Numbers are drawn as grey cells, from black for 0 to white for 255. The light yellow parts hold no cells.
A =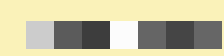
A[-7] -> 204
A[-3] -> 101
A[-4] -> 252
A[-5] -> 61

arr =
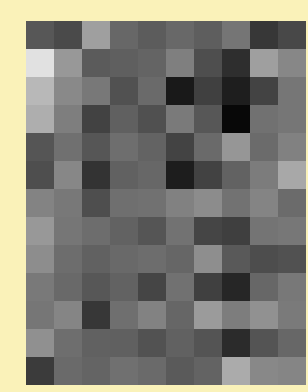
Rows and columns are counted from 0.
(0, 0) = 87
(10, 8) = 145
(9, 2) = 87
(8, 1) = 109
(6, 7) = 114
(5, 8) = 124
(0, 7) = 117
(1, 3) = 95
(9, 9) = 120
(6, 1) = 120
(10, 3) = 111
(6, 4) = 113
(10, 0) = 118
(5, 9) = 168
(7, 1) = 118
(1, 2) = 91
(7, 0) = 152
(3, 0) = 174
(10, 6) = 155
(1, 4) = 100
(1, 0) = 225
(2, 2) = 120
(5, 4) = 103
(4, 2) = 86
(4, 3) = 110
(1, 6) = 78
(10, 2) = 55
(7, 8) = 116
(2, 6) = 64
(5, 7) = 98
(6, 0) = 131
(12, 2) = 100
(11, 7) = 43

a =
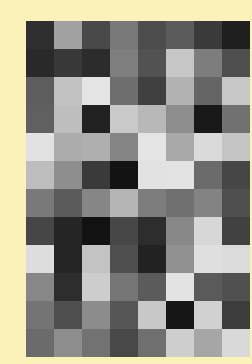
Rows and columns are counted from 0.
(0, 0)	47
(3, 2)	33
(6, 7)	79
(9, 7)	80
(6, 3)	181
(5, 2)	58
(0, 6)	58
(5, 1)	142
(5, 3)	19
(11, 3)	72
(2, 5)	178
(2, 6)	101
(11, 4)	111
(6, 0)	121
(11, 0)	107
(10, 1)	79
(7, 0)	70
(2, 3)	110
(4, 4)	228
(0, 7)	31
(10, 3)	86
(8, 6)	223
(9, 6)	90
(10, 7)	60
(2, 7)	200
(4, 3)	132

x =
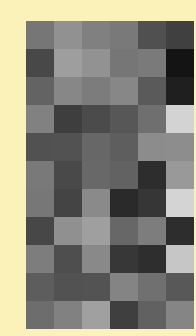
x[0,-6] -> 118
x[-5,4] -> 54
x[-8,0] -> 129
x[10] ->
[109, 129, 160, 63, 97, 133]
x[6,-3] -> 42
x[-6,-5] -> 73
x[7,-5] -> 144
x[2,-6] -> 99
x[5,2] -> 104
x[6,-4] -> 138
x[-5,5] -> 212
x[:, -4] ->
[128, 146, 124, 75, 103, 104, 138, 159, 137, 83, 160]
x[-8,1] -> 62
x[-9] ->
[99, 135, 124, 135, 90, 31]
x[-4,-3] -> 103
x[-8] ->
[129, 62, 75, 87, 111, 211]
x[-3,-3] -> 55

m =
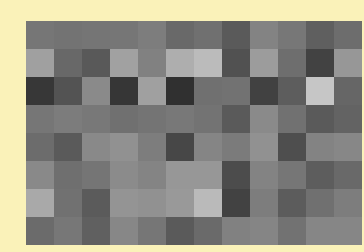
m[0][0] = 118
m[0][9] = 119
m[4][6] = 133
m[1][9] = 110
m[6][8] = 125
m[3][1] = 124
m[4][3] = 145
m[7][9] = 114
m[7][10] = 134
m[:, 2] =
[117, 89, 138, 120, 137, 117, 91, 96]
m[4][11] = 135
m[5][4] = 132
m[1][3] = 161
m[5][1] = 111
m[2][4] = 160
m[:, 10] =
[95, 66, 198, 90, 131, 93, 112, 134]
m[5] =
[137, 111, 117, 139, 132, 151, 151, 76, 131, 118, 93, 105]
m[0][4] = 125
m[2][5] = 48
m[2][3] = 54
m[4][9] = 78
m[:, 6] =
[112, 187, 112, 115, 133, 151, 186, 106]
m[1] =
[160, 104, 89, 161, 129, 174, 187, 81, 156, 110, 66, 151]
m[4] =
[108, 90, 137, 145, 125, 71, 133, 123, 145, 78, 131, 135]
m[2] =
[55, 83, 138, 54, 160, 48, 112, 114, 65, 93, 198, 102]
